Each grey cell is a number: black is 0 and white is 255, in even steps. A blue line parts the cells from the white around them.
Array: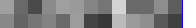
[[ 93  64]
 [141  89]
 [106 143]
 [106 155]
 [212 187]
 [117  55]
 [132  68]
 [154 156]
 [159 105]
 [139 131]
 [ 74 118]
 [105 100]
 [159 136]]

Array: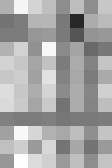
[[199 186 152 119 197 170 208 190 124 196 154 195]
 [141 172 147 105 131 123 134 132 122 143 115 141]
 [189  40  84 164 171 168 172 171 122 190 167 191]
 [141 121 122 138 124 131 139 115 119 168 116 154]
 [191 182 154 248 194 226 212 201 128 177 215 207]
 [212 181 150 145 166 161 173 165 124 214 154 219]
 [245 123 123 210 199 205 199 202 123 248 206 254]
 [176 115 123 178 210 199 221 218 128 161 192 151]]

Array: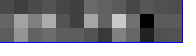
[[ 77  91  82]
 [ 80  90  80]
 [ 86   1  34]
 [ 71 113 102]
 [ 90 201 129]
 [ 97  98  57]
 [105 165  83]
 [ 64  64  93]
 [ 70  84  94]
 [ 84 172 108]
 [ 74 127  98]
 [ 62 162 148]
 [ 74 101  93]]

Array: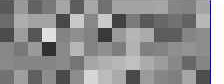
[[164 184 140 141 133  78]
 [131  99 133 147 104 165]
 [134 113  93 143 136 127]
 [165 104  92 130 156 134]
 [162  89 170 127 171 155]
 [162 122 181 178 192  73]
 [163  66 155 125 183 170]
 [113 201  57 144 176 187]
 [167 135 130 131 166 214]
 [ 92 201 142 182 117 141]
 [165  72 131 137 139  74]
 [120 163 224  49 133 141]
 [ 98 164  86 154 133  95]
 [153 174 157 120 133 158]
 [ 89 107  75 135 137 114]]

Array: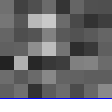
[[ 79  62 101  95 107  94 138]
 [ 80  50  90  57 131  94 104]
 [101  73  82  45 128  98  75]
 [ 52 107  89 116  61  99 108]
 [107 201 130 189  56 136  92]
 [ 79 184  84 142  39 106  49]
 [ 65  87  78  98 176  89 112]
 [112 118 101  96  34 109  96]]

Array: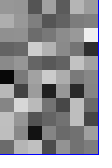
[[156 128 239  45 162 135 133 105  69 159 125]
 [181 124 153 116 194 122  41 190 190 113 114]
 [ 91  98 140 138  98 173 151  71 114 106 147]
 [161  85 120 178  88 203  31 115 100 133  76]
 [ 84 127 108 206 101 162 156 186  83  18 192]
 [149 152 145 104 150 122  66 215 150 136 181]
 [151 174 144  99 138   8 184 133 191 190 107]]

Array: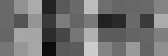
[[131 172 127 143]
 [105  58 102 100]
 [103 106 100 153]
 [101  41  91 111]
 [110  33  92 132]
 [189 121 177 204]
 [106 101 117  92]
 [ 89 124  71  89]
 [ 35  58  44  12]
 [171 149 165 166]
 [145  84 166 151]
 [105 106 102 118]]

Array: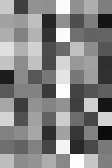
[[126  20 100  86  47  49  95  21 212  11 121 127]
 [174 126  99 141 161 158  84 208  71 129  73 198]
 [144  78 112 192 152 120  67  63 108  54  40 254]
 [250 143 251 106 214 228 253 146 205 162 244 136]
 [144  37  50  76  73 120  58 132  99  44  69 173]
 [146 191 179 209 192  87 130 146 162 167 129 148]
 [ 63 155 130 177 140 138 129  60  81 139  99 141]
 [200 162 174 223 195  29  89 166 212 130 111 189]]
